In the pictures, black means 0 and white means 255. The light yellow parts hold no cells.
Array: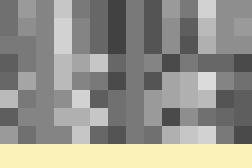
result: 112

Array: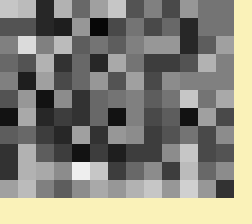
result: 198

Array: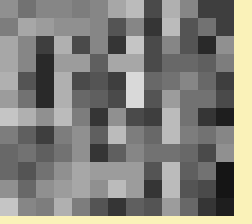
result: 144

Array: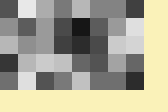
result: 83

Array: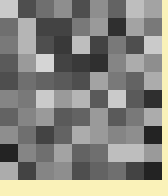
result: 202

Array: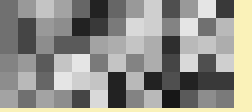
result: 112

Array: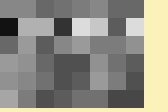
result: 135

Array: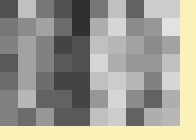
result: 80

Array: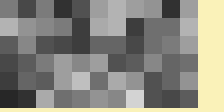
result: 123
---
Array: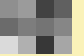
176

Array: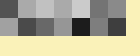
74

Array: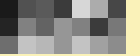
195

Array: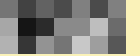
54

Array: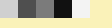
79

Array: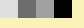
108
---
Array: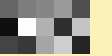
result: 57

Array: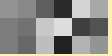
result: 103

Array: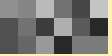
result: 102

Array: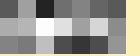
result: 122

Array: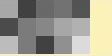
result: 123

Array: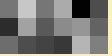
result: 77

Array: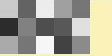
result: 118

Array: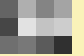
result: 120

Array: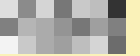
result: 201
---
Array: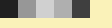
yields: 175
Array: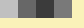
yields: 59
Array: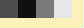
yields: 121
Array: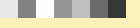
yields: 107
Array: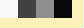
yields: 142
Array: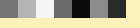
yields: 140
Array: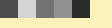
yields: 146
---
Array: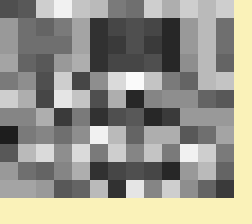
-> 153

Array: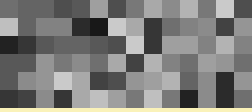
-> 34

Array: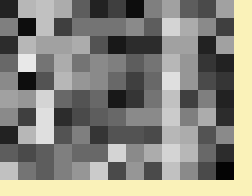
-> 44

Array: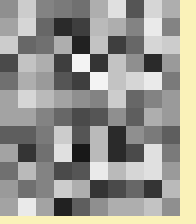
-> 204

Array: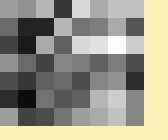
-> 67
